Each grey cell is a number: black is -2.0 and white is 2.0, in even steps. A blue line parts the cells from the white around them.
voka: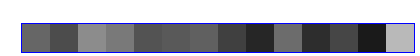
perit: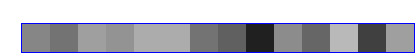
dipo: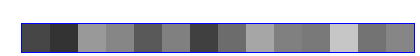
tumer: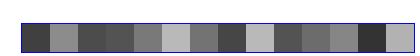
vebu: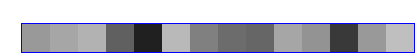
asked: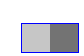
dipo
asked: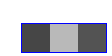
tumer
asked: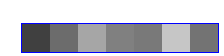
dipo
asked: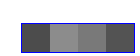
voka
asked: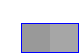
vebu
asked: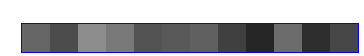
voka
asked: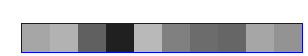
vebu

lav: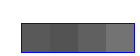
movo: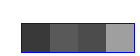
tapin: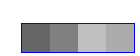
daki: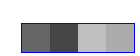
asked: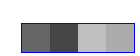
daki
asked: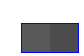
movo
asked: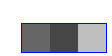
daki
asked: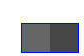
daki
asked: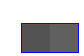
lav

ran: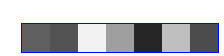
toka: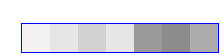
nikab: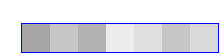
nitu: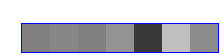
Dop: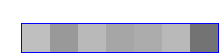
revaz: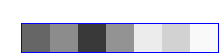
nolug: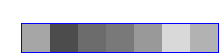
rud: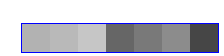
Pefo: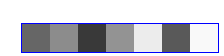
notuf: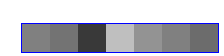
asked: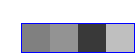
nitu
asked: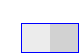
revaz

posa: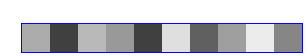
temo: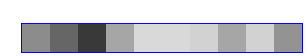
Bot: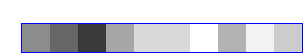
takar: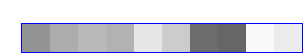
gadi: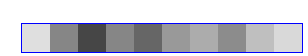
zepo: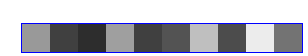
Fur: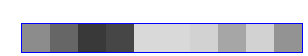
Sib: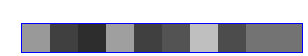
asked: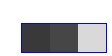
Fur
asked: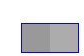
gadi
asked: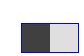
posa

